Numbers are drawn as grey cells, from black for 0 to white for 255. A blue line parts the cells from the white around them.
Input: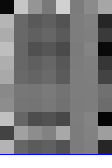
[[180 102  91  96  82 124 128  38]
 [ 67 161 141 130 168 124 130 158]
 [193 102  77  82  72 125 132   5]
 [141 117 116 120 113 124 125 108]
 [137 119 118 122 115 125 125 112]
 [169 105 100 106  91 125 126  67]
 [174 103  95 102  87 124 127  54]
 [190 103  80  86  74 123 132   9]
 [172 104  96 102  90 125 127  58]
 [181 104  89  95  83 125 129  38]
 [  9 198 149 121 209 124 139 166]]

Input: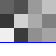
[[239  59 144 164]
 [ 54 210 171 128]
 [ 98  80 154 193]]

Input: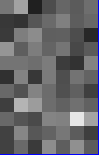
[[ 65 105  58 141  94 144  92]
 [ 65 134  87  99 119  92  62]
 [104  85  74 132 129 230 164]
 [ 62 180 156 109  97 112  97]
 [104  82 131 108  80  96  63]
 [ 48 131  55 123  78 115  99]
 [116 116 110 124  60  50 131]
 [149  94 125 100 117  72  90]
 [ 58 126 140  95  96  77  39]
 [ 56  51  86 106 128  93 104]
 [118 162  32  77 102  91 110]]

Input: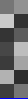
[[ 61 118]
 [178  45]
 [ 59 164]
 [ 71 189]
 [ 52  92]
 [202  51]
 [118 146]]

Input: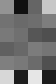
[[215  28 230  27]
 [127 121 107  80]
 [ 96 104 124 117]
 [121 112  86  79]
 [114 106 110 126]
 [147  16 101 199]]

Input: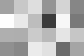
[[144 136 235 225 107 165]
 [175 174 203 185 229 198]
 [254 233 189  59 247 121]
 [161 200 222 148 212 134]]

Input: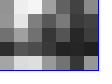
[[165 219 222 153 115  54 151]
 [ 45  85  76  57  35  37  31]
 [113 160 113  55  84  39  61]
 [149 229 127  88 122  59  66]
 [147 238 245 160  97  66 138]]
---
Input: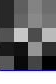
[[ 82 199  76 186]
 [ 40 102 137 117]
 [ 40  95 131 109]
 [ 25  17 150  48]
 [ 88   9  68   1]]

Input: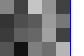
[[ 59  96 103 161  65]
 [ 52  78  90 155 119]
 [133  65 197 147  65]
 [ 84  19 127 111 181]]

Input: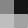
[[190 162]
 [134  21]]

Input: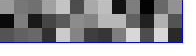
[[ 10 126  25  69  90 140 132 183 183  97  33 177  83]
 [154 119 112 161 196  77 169 190  18 126   3 104 146]
 [ 83  97 104  48 203 132  62  54 126 216  77 216  41]]

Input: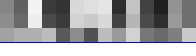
[[162 175 175 188  89 141  82 188 154 210 119 105 127 202]
 [141 105 237  74  59 210 202 217  66 181  74  45 154 111]
 [134  97 243  59  51 217 223 229  45 195  66  31 147 111]]

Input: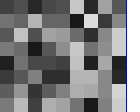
[[ 87 193  79 162 155 107  46 136 205]
 [122 186  64 174 162 114  24 128 205]
 [ 93 149  52  93 128 174 168 136 212]
 [ 32 114  72  72  64 193  32 168  32]
 [122 107  24  87 142 199 114 142 205]
 [114 101 180 101 101  24 220  58 136]
 [ 58  87 128  46  46 180 180 136  40]
 [ 64  79  40  72  79 199  40 162  87]]

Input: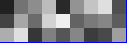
[[173 223  54 128  85 134  60  73 159]
 [ 67 167 107 210 239  99 122 134  92]
 [ 33 115 141 188  41 147 196 223  79]]

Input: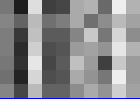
[[133  99 186 112 125 170 112 141 186 162]
 [133  70 186  99  99 141 170 147 207 162]
 [125  56 192  91  91 133 200 119 214 141]
 [119  49 230  70  91 192 155  63 200 155]
 [125  43 207  78  85 155 162 147 230 178]
 [112  36 214  78  85 170 147 119 238 155]
 [119  29 222  63  70 170 178 105 238 178]]
